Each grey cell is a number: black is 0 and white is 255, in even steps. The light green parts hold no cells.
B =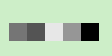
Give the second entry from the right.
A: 150
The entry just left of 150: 231
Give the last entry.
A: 1
